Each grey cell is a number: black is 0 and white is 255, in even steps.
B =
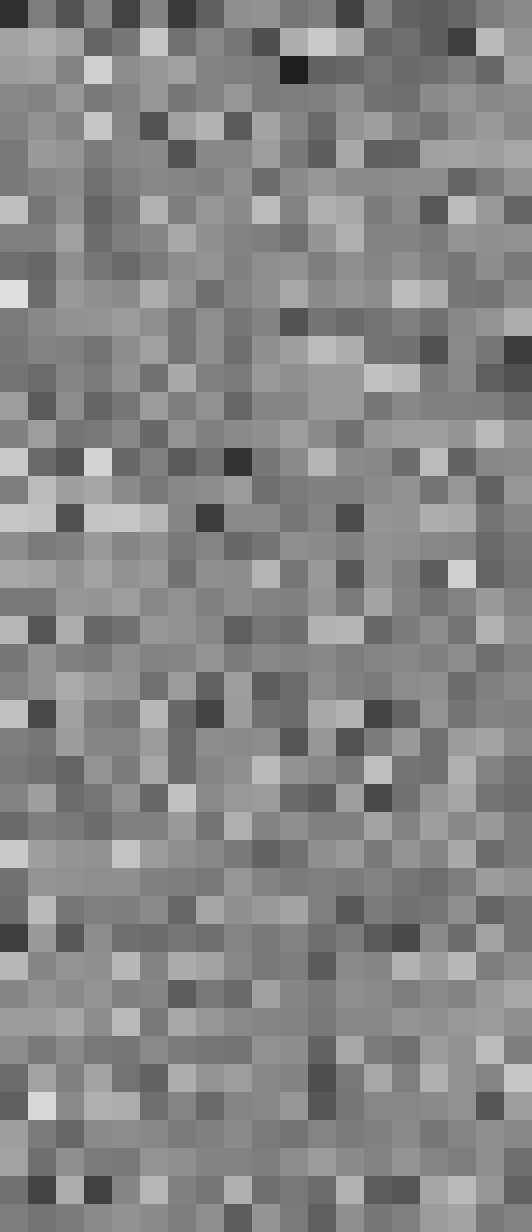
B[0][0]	47
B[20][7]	143
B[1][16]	63
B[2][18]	161
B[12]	[119, 130, 127, 115, 140, 160, 117, 144, 111, 144, 159, 187, 174, 116, 114, 81, 137, 118, 60]
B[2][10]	30
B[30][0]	201
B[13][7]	128
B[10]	[223, 109, 153, 144, 139, 173, 145, 111, 133, 144, 167, 139, 148, 141, 187, 172, 119, 116, 137]
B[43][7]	142
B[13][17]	95
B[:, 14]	[98, 111, 106, 110, 129, 97, 141, 138, 130, 144, 187, 127, 114, 183, 135, 157, 109, 145, 146, 143, 128, 131, 124, 135, 140, 101, 154, 116, 114, 130, 148, 117, 112, 73, 178, 125, 148, 112, 127, 135, 139, 149, 85, 127]
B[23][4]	143
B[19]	[141, 122, 129, 153, 134, 144, 121, 132, 104, 116, 142, 139, 129, 146, 143, 135, 132, 106, 121]
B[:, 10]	[117, 174, 30, 125, 133, 121, 139, 131, 112, 145, 167, 83, 159, 144, 134, 159, 139, 122, 117, 142, 118, 129, 111, 131, 107, 107, 86, 146, 106, 144, 114, 122, 164, 131, 126, 134, 130, 141, 131, 150, 115, 141, 120, 122]
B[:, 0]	[47, 162, 155, 136, 131, 120, 121, 191, 128, 110, 223, 122, 119, 115, 157, 129, 200, 125, 198, 141, 167, 120, 182, 118, 130, 192, 125, 120, 131, 105, 201, 113, 109, 62, 183, 134, 156, 140, 107, 95, 158, 162, 112, 126]
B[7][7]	150
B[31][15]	110
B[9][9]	142
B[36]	[156, 155, 166, 141, 185, 121, 168, 150, 137, 133, 130, 120, 135, 135, 148, 143, 152, 155, 143]
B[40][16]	132
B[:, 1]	[125, 172, 160, 130, 145, 154, 134, 117, 128, 103, 109, 136, 130, 107, 90, 157, 105, 187, 193, 122, 162, 120, 86, 146, 146, 72, 119, 113, 159, 126, 158, 147, 186, 154, 134, 148, 155, 120, 162, 216, 124, 110, 67, 115]
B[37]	[140, 120, 138, 120, 118, 137, 122, 117, 115, 145, 141, 99, 167, 123, 112, 156, 146, 187, 126]
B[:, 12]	[65, 169, 104, 141, 147, 169, 138, 168, 176, 142, 148, 106, 174, 154, 152, 114, 139, 128, 76, 129, 88, 122, 181, 125, 129, 179, 82, 120, 158, 128, 153, 123, 88, 123, 139, 144, 135, 167, 120, 118, 124, 139, 178, 143]
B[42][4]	134
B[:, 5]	[131, 198, 150, 150, 83, 139, 135, 177, 134, 123, 173, 142, 160, 113, 155, 104, 128, 120, 182, 144, 153, 135, 151, 130, 112, 184, 155, 167, 104, 128, 155, 129, 139, 108, 131, 134, 121, 137, 98, 111, 136, 147, 182, 139]
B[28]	[131, 159, 108, 117, 145, 104, 193, 137, 152, 156, 106, 93, 158, 72, 114, 149, 165, 115, 108]
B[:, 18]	[139, 149, 161, 141, 136, 167, 145, 101, 146, 120, 137, 172, 60, 80, 108, 149, 138, 150, 134, 121, 118, 130, 144, 129, 137, 128, 136, 112, 108, 123, 124, 145, 118, 119, 141, 167, 143, 126, 197, 157, 136, 110, 97, 130]
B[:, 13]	[131, 103, 117, 114, 159, 95, 138, 124, 130, 132, 141, 115, 116, 194, 119, 151, 135, 138, 149, 146, 146, 164, 103, 133, 122, 69, 123, 190, 72, 163, 121, 131, 124, 90, 134, 139, 135, 123, 168, 135, 129, 130, 92, 119]
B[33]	[62, 154, 88, 141, 111, 108, 118, 110, 132, 121, 131, 111, 123, 90, 73, 138, 109, 162, 119]
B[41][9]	125

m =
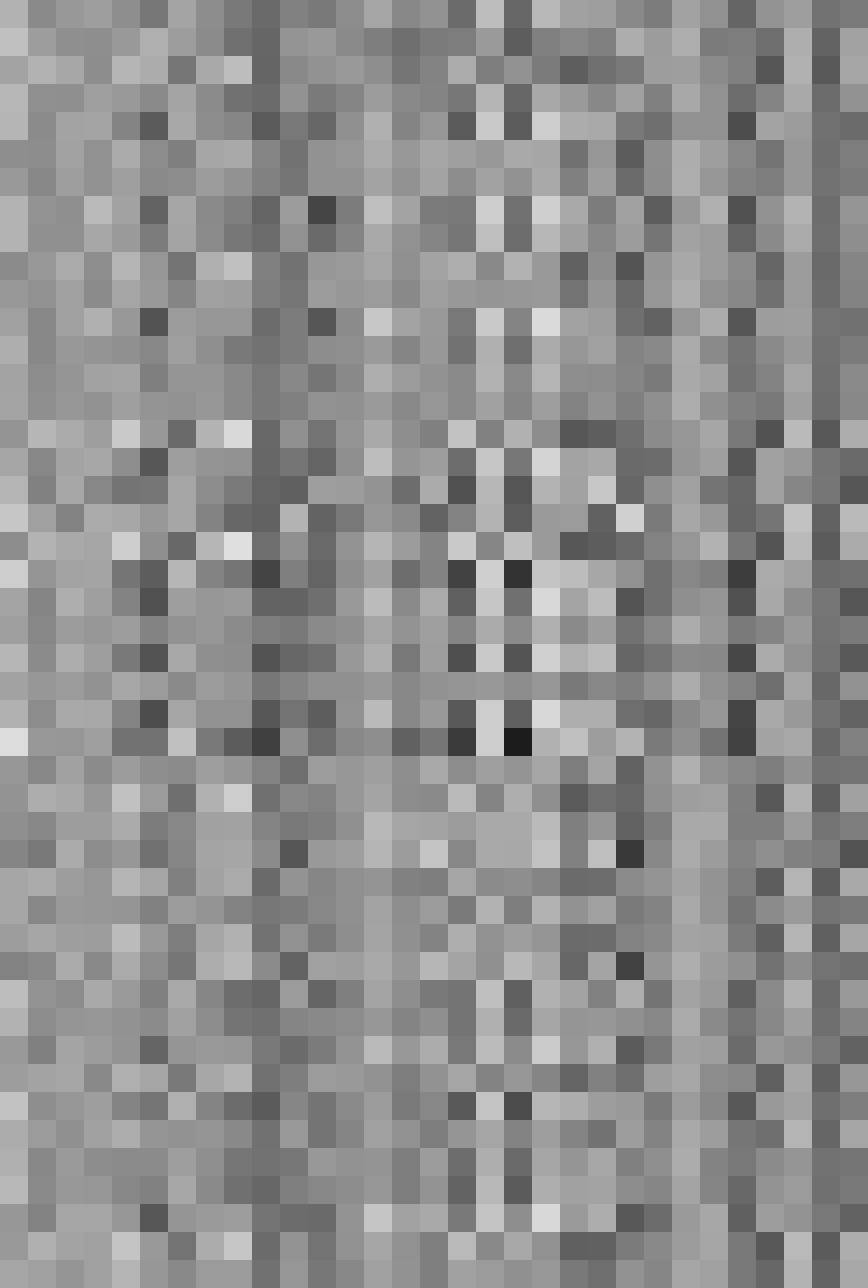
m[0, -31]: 178
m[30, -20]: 153
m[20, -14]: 207
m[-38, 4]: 154
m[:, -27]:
[142, 153, 181, 153, 132, 171, 159, 162, 154, 180, 165, 152, 144, 164, 159, 201, 142, 116, 167, 206, 117, 131, 157, 121, 167, 132, 114, 156, 193, 171, 151, 180, 149, 187, 170, 154, 146, 147, 175, 132, 173, 139, 135, 150, 196, 180]
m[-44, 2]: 167
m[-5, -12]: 166
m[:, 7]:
[141, 139, 169, 139, 141, 166, 156, 138, 139, 175, 160, 150, 143, 149, 151, 179, 148, 141, 131, 182, 131, 150, 151, 143, 155, 145, 121, 158, 177, 161, 164, 162, 148, 165, 173, 134, 141, 153, 167, 132, 149, 143, 138, 154, 172, 155]
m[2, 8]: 189
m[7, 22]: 161
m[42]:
[184, 138, 152, 150, 135, 129, 167, 138, 112, 103, 127, 135, 141, 151, 125, 147, 99, 184, 91, 174, 161, 163, 141, 134, 164, 133, 104, 147, 155, 112, 121]
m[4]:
[181, 139, 163, 164, 132, 91, 168, 141, 134, 90, 120, 103, 144, 176, 132, 150, 90, 201, 92, 205, 172, 169, 121, 111, 145, 145, 77, 163, 155, 113, 107]
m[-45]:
[192, 157, 143, 142, 153, 175, 157, 139, 112, 102, 148, 153, 138, 126, 111, 123, 125, 154, 93, 128, 136, 128, 173, 156, 174, 123, 125, 110, 174, 99, 162]
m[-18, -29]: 168
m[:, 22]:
[137, 173, 121, 161, 121, 92, 107, 161, 156, 84, 106, 111, 131, 133, 127, 111, 106, 102, 208, 105, 145, 84, 114, 102, 127, 110, 179, 98, 104, 98, 57, 139, 122, 130, 65, 174, 144, 91, 111, 153, 157, 128, 141, 88, 123, 146]
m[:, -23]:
[121, 112, 189, 113, 134, 169, 146, 127, 119, 192, 158, 150, 121, 137, 137, 217, 145, 122, 103, 223, 117, 154, 139, 141, 149, 145, 92, 149, 205, 162, 166, 170, 130, 177, 184, 109, 116, 150, 179, 108, 137, 118, 112, 157, 198, 155]
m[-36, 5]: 153
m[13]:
[163, 140, 149, 162, 164, 127, 149, 149, 137, 120, 136, 117, 137, 174, 155, 146, 138, 178, 137, 180, 142, 140, 133, 122, 169, 162, 114, 130, 165, 111, 138]
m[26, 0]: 220
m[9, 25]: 155
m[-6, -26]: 149
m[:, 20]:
[161, 136, 94, 154, 172, 113, 128, 169, 159, 97, 115, 162, 150, 142, 130, 87, 163, 162, 155, 87, 188, 164, 138, 175, 121, 174, 192, 125, 90, 127, 129, 107, 146, 107, 103, 163, 149, 150, 100, 173, 132, 149, 161, 154, 96, 121]
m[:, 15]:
[146, 123, 131, 132, 150, 166, 163, 123, 133, 163, 159, 153, 152, 146, 150, 128, 157, 171, 99, 132, 131, 170, 159, 158, 145, 153, 118, 169, 138, 163, 196, 126, 155, 131, 182, 121, 143, 172, 146, 135, 126, 156, 147, 169, 127, 127]
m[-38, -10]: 136
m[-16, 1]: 120
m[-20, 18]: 28
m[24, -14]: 152
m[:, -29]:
[152, 143, 167, 143, 163, 162, 158, 143, 144, 170, 160, 160, 152, 149, 151, 170, 163, 167, 130, 169, 163, 174, 155, 173, 155, 169, 150, 161, 168, 157, 171, 157, 153, 158, 170, 140, 149, 164, 166, 151, 144, 154, 152, 165, 163, 149]
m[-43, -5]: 109
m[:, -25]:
[164, 157, 118, 164, 168, 127, 140, 166, 164, 115, 133, 155, 159, 149, 146, 106, 158, 166, 166, 104, 182, 158, 146, 168, 138, 165, 192, 139, 111, 135, 134, 128, 155, 125, 118, 169, 161, 149, 121, 175, 146, 158, 167, 149, 115, 137]
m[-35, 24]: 150
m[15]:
[148, 182, 170, 158, 201, 152, 106, 179, 217, 104, 144, 115, 148, 169, 142, 128, 194, 129, 177, 141, 87, 94, 111, 139, 150, 166, 120, 82, 186, 88, 173]
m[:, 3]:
[158, 142, 141, 159, 164, 145, 146, 186, 167, 142, 139, 176, 148, 162, 146, 158, 167, 135, 171, 165, 164, 159, 150, 158, 146, 168, 159, 139, 151, 157, 141, 150, 151, 157, 137, 169, 150, 156, 137, 158, 161, 141, 150, 165, 160, 160]
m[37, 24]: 161

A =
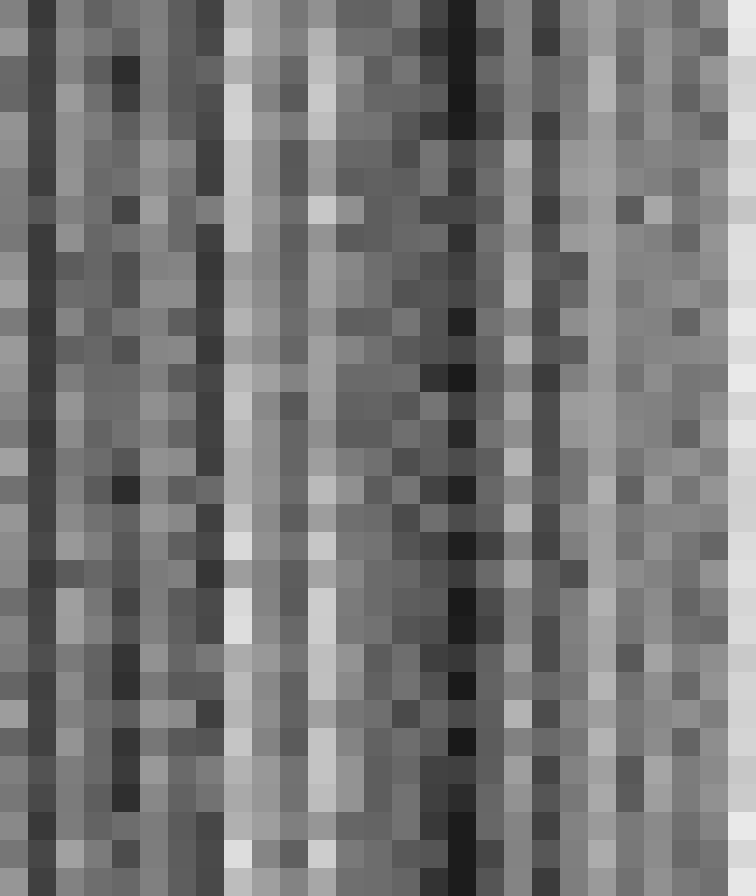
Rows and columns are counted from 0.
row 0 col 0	129
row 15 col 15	96
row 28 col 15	64
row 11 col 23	130
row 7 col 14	101
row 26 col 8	197
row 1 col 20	126
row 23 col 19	76
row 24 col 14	114
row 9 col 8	155
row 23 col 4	53
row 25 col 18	179
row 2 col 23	148
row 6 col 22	134
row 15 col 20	149
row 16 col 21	156
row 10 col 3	105
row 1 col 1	67
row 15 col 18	142
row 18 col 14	75
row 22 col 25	107
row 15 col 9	144
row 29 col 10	127
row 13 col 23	141
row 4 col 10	121
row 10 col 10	104
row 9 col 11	160
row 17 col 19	92
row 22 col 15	78
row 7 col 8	187
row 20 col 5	123
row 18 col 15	111
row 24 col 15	81
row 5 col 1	67
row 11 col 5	127
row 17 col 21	174
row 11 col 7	66
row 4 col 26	223
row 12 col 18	172
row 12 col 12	132
